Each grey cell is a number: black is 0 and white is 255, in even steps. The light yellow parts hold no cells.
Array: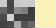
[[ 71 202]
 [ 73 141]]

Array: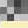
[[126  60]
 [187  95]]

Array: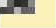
[[100  40]
 [ 79 178]]

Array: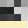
[[179  70]
 [ 31 211]]

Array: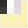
[[252 218]
 [247 222]]

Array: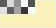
[[217 145]
 [ 95 163]]
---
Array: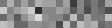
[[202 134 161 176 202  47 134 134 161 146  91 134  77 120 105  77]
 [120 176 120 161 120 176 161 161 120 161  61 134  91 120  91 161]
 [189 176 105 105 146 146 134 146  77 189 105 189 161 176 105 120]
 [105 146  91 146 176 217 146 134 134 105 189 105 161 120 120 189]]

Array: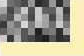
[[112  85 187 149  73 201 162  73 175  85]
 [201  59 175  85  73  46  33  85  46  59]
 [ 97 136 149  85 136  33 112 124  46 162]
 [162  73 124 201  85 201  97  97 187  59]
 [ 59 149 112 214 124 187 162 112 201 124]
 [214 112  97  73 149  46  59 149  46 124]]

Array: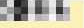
[[204 152  82  41 192  69 139 216  53 165]
 [139 204  41 111 232 177 192 244 165 192]
 [111 216  27  69 216  97 177 232 111 232]]

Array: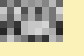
[[199 105 212  80 172  67 160 118 212]
 [172  92 184 118 172 105 160 118 172]
 [133 199 146 118  52 105  52 184 146]
 [ 92 146  92 160 146 160 133 184 105]
 [ 67  92  52 184 199 199 212 118  52]
 [ 38 146  38 184 199 212 184 172  38]]

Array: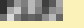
[[ 47 168 200 114 184 126  78 141 154]
 [ 47  78 154 126 184 141  63  90 168]
 [114 216 126  90 102  90 141 184 102]]

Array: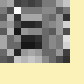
[[121  76 250 121 121 121 137 137  90 121]
 [ 90  76 197 181 197 181 137 105  76  49]
 [167 105 137  37  37  49 105 137 121 223]
 [167 105 105  23  23  37 105 137 121 210]
 [137 152  76  37  37  49 121 137 152 210]
 [152 167  63  76  63  76 121 121 167 197]
 [ 90 181  49 167 167 167 121 105 152  49]
 [105 181  37 152 167 152 105 105 152  63]
 [ 90 181  23 152 137 137 105  90 152  76]]

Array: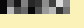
[[  8 181  78 103   8  78 154 181  51 115]
 [  8  90  23 129  39  51 141  65 220 141]]

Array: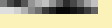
[[222 222 208 177 136 110  58  32   7   7  19  32  58  97]
 [123  72  44  85 149 177 193 149  97  44  72 110 162 193]]

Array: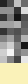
[[ 36  80 193 106]
 [161 161 177  94]
 [177 207 131  21]
 [207 244 119 145]
 [131 161  94 177]
 [ 52  94  80 106]
 [193 131  67 231]
 [145 145  52 219]
 [ 52 119  21  80]]
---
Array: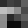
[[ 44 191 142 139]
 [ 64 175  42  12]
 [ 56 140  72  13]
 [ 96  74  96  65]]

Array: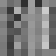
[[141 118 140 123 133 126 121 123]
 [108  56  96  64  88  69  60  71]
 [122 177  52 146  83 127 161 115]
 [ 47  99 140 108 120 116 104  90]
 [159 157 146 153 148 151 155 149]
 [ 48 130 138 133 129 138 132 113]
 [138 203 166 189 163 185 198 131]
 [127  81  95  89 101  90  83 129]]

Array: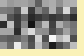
[[174 123 183  45 166 103 152]
 [153 117  84 192 165  92 105]
 [161  84  58  59  44  99 234]
 [163 201 101 134 175 124 141]
 [150  58  41  20 217  74  83]
 [ 95 135  56 116 146 209 190]
 [165  99  73 185 141  79 122]
 [173 175  53  65  75 246  29]
 [145 100  64 173 108 182  76]
 [173 216  80 135 161 212 113]
 [177  97  45 115 120  77 188]]

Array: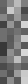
[[103  96 135  66 111 111  56  56 107  75 111  73]
 [140 202 104 149  99  90  93 143 128  93  81 140]
 [187 159 153  94 114 131 142 108 190 114 156  91]
 [126  74 102 211  97 201  88 215 121  93 201 206]]

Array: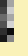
[[ 51  69 107  82  47  23]
 [164 203 166 211  12 134]]

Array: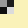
[[151  14]
 [ 28 219]]

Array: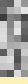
[[102 112  61 210 218 221 199  93 209 200 111]
 [ 96 179 127 132 145 154 170 196 218 202  84]
 [214 193 118 215 227 136 176  90  81 103 217]
 [149 228  72 109  98  87 185 202 171 181 148]]

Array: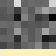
[[100  88  85 107  83 100  71]
 [105 101  87 103  98 101  88]
 [218  62  24 116 155  44  71]
 [100 114 130  83 102 113 100]
 [107  92  99  90  89  90 107]
 [103 128  58  86 106 106 132]
 [105 162  72  91 164  23  81]
 [209 139   3 128 120  38 116]]
